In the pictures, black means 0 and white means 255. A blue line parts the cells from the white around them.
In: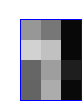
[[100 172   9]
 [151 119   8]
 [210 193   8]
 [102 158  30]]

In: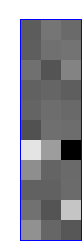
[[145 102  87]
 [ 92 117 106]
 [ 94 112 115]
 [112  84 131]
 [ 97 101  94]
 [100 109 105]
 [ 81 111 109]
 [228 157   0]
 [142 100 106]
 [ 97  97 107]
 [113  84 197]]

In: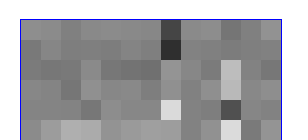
[[139 156 175 171 147 154 159 157 130 145 219 122 148]
 [142 139 128 137 139 137 135  69 138 141 117 128 146]
 [121 134 126 127 125 132 127  47 130 128 124 127 129]
 [123 119 121 138 119 115 112 148 135 123 189 130 119]
 [135 132 118 144 135 137 126 144 129 143 185 136 142]
 [132 132 131 119 141 135 135 218 130 126  80 134 130]]

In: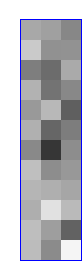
[[188 139 245]
 [168 160 135]
 [202 145 146]
 [126 108 170]
 [178 115 136]
 [153 184  95]
 [176 102 125]
 [137  54 141]
 [191 141 152]
 [181 175 166]
 [174 225 186]
 [190 158  98]]

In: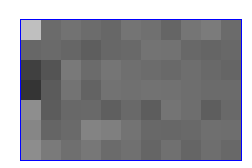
[[141 122 111 119 107 112 101 112 101 110 104]
 [191 107 114 108 103 116 112 101 117 123 107]
 [103 106 102  94 103 105 115 114 104 101 104]
 [ 64  84 121 107 117 111 108 105 110 105 101]
 [ 52  91 115  99 114 112 114 113 110 107 107]
 [142  92 104 105  95 105  93 116 110  94 105]
 [134 101 106 131 127 115 104 103 105 111 110]]

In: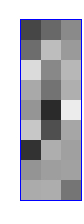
[[171 173 117]
 [ 70 104 138]
 [109 189 154]
 [219 136 183]
 [169 115 175]
 [149  42 236]
 [199  79 166]
 [ 50 174 160]
 [148 158 161]]

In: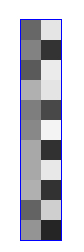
[[148  37]
 [103 229]
 [130  51]
 [ 90 235]
 [176 228]
 [126  72]
 [136 244]
 [168  49]
 [168 232]
 [176  50]
 [ 99 207]]

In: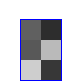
[[206  55]
 [ 96  45]
 [ 88 186]]

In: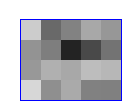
[[215 143 170 129 128]
 [204 105 130 168 151]
 [147 126  35  73 115]
 [152 176 168 189 183]]
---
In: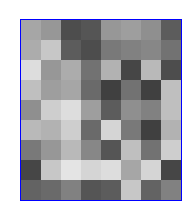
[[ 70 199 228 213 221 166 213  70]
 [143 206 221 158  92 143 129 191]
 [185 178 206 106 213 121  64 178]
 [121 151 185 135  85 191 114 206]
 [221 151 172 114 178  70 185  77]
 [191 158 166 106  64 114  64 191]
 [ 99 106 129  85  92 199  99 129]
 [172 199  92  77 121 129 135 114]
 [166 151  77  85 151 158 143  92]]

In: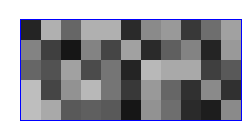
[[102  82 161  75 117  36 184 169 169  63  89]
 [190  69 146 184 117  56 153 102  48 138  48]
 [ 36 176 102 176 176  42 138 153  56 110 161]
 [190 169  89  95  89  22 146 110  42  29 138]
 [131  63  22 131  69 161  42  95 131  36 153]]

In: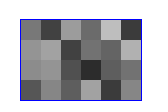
[[120  65 156 107 190  59]
 [ 86 134  94 162  59 134]
 [140 148  80  44  94 114]
 [148 162  65 114 100 177]]

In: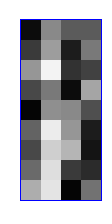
[[ 72 207 181  20]
 [ 99 236 150  28]
 [  5 143 137  79]
 [ 12 137  91  91]
 [106 222  58  43]
 [150 243  50  65]
 [ 58 157  28 121]
 [ 72 121  12 165]
 [173 228   5 114]]

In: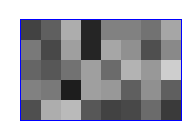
[[ 79 173 186  87  66  72 107  58]
 [ 66  95 173  37 129 129 114 166]
 [121  72 159  37 166 144  79 137]
 [101  87 114 159 107 179 152 206]
 [129 121  29 159 152  95 144  95]]

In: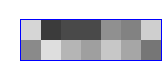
[[138 222 181 159 199 166 118]
 [214  59  73  73 144 130 207]]

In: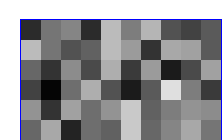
[[147  51 161 110 147 201  97 125 147 140]
 [103  51 140  74 174  58 155  27  74 161]
 [ 43 117 133  43 187 125 181  82  66  90]
 [ 66   5 110 174  82  27  90 223 125  58]
 [187 117  82  97 187 155  51 168 161  90]
 [103 168  35 110  97 201 103 133 168 117]]

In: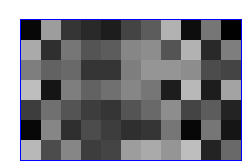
[[184  76 134  61  68 157 170 149 190  35 105]
 [190  21 126  98 112 134 118  29 184  29 163]
 [170  47 118  84  92 134 141  84 178  41 126]
 [126  98 105  53  53 126 149 149 141  76  68]
 [ 61 112  84  61  53  84 105 141  68  92  35]
 [  7 157  53  41  29  68  92 178  13 118   1]
 [  7 134  47  76  61  47  53 118   7 118  21]]

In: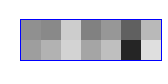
[[158 178 211 165 191  37 223]
 [144 137 205 129 151  96 185]]
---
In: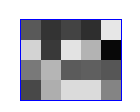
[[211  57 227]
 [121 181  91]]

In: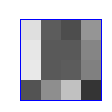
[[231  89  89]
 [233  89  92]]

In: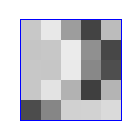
[[197 199 235]
 [199 198 234]]

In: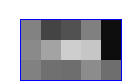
[[138 163 206]
 [129 112 110]]

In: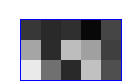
[[165  43 189]
 [234 112  41]]

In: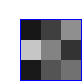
[[198 131  51]
 [ 25  84 113]]

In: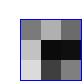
[[194  11  15]
 [219  63 127]]

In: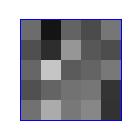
[[ 79  45 150]
 [102 197  91]]
